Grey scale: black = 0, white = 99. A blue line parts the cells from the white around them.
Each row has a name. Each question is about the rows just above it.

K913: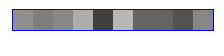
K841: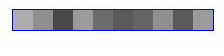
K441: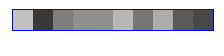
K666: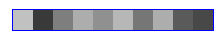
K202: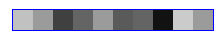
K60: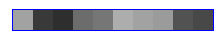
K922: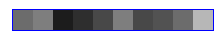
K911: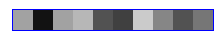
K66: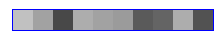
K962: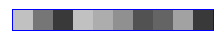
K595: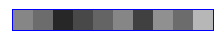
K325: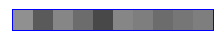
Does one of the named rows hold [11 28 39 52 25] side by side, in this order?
no
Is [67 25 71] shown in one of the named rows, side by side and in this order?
yes
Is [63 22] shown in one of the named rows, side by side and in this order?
yes

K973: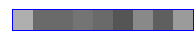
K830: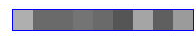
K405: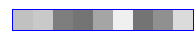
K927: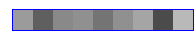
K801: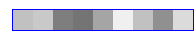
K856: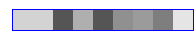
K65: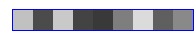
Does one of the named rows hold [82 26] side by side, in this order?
no
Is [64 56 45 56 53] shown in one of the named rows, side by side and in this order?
no
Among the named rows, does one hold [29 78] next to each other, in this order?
yes
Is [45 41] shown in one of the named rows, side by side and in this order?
yes
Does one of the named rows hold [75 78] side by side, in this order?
yes
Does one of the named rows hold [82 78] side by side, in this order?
no

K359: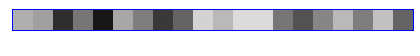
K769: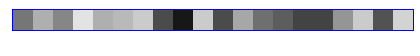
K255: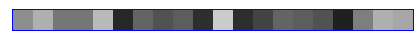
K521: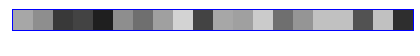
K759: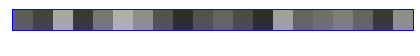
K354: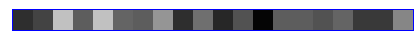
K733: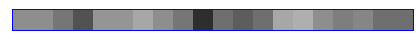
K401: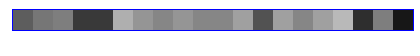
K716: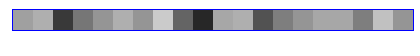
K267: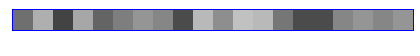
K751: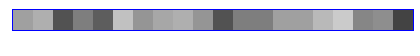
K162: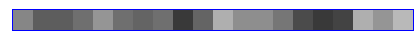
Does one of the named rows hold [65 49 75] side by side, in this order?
yes
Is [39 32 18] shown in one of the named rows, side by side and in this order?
no

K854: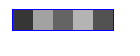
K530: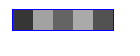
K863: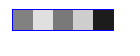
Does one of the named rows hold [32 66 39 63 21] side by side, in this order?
no
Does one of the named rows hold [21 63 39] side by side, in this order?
yes
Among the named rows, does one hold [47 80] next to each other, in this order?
yes
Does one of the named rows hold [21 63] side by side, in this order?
yes
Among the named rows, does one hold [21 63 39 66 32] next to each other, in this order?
yes

